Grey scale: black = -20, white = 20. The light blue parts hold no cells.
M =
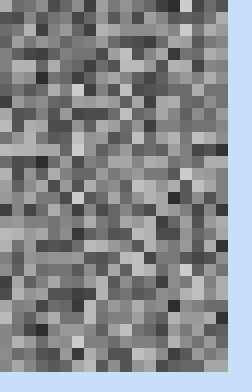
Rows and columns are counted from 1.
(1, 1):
7
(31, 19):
6
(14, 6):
4
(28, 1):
1
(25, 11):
-2
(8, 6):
0
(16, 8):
7
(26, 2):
0
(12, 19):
2
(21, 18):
7
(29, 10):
-3
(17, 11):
-3
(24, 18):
0
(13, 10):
-1
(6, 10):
-7
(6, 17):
-9
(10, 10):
-3
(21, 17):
-6
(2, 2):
-8
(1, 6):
-4
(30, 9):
2
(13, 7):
12
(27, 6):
-2
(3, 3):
8
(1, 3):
-2
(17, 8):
-6
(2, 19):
7
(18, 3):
-9
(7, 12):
-5
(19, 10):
-4
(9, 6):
-5
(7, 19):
2
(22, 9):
-7
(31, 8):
9
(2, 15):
-6
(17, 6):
-8
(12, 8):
3
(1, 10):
-1
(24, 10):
-6

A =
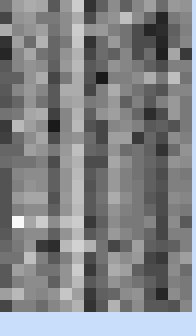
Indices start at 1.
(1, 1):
-2
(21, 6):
9
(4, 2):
5
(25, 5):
3
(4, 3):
-3
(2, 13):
-4
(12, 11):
5
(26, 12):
2
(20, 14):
-9
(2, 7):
7
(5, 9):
-3
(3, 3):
3
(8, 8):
-9
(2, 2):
3
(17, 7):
10
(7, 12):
2
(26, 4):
-3
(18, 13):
-4
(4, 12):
-8
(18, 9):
-3
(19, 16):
-6
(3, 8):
3
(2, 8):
-8
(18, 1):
-7
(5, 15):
6
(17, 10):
7
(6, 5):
-5
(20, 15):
0
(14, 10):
6
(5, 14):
-15
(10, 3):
6
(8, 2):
1
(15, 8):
-6
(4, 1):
-12
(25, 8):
-11
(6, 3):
3
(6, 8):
-6

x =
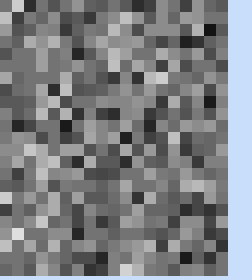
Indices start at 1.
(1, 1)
-2
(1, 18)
-4
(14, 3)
-2
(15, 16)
4
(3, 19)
-6
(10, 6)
8
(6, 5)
-2
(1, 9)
-6
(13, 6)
5
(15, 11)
-2
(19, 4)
11
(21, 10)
-1
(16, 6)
-1
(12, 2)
3
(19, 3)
2
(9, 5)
9
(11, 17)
2
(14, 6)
-5
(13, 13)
4
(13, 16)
-11
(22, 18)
-12
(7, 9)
-7
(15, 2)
-10
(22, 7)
-8
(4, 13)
-4
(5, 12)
-2
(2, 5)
2
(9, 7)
-2
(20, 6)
2
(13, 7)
5
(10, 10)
-13
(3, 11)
2
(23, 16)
0
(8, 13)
4
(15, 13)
5
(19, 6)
-2
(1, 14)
2
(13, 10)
-8
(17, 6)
-5

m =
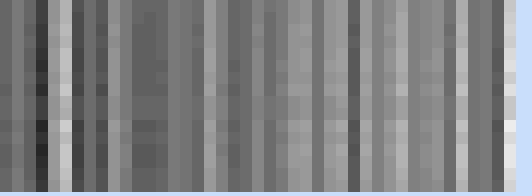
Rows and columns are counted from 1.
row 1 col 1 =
-4
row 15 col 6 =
10
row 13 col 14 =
-5
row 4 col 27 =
-2
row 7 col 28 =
3
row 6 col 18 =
5
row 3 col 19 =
0
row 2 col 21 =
-3
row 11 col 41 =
-1
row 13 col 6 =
11
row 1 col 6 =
8
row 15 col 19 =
0
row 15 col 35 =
0
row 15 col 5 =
4
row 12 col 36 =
1
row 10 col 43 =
11
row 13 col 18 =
5
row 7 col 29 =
4
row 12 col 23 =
-3
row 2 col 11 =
-1
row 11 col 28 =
4
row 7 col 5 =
3
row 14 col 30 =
-6
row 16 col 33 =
3
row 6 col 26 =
4
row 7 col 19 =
0
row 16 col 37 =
2
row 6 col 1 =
-4
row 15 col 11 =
-1
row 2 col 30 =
-5
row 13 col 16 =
-2
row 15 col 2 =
-1
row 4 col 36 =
1
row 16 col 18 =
4
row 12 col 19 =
0
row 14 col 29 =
5
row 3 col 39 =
8
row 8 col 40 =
-2

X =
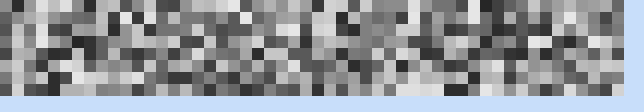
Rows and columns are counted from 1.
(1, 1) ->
2
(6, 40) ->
2
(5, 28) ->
3
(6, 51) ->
12
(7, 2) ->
10
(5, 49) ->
3
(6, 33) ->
11
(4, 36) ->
-9
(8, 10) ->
1
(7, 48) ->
-4
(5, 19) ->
-2
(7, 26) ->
8
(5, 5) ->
-13
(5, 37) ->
-11
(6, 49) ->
9
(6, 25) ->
15
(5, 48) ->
7
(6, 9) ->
4
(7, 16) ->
-11
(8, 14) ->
9
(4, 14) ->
6
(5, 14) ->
1
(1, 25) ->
11
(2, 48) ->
16
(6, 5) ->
6
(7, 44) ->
1
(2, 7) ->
-3
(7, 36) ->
8
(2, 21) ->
16
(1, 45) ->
11
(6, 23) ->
-4
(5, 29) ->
-12
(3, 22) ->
3
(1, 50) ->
5
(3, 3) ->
-2
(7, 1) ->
-1
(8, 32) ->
11
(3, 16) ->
0

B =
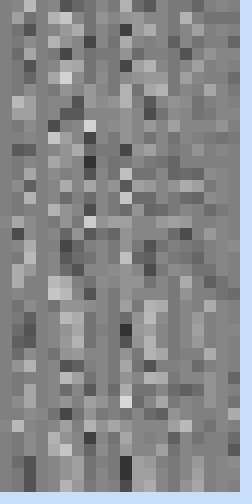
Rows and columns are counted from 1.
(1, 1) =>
0
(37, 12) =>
1
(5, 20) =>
1
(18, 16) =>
1
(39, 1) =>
0
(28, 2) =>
-3
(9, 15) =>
3
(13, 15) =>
-1
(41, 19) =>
1
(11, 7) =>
1
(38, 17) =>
0
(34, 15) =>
-1
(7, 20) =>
-3
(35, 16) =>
1
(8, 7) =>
1
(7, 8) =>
-2
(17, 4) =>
0
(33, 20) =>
0
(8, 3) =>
2
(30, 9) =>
1
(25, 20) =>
-3
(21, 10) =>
-1
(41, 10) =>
0
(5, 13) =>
0
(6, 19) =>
1
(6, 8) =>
-2
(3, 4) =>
0
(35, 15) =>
3
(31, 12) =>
-2
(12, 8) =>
-9
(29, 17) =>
4
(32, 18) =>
3
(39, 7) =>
5
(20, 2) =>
-8
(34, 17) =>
0
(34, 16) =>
1
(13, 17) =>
3
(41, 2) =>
-1
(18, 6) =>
3
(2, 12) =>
4
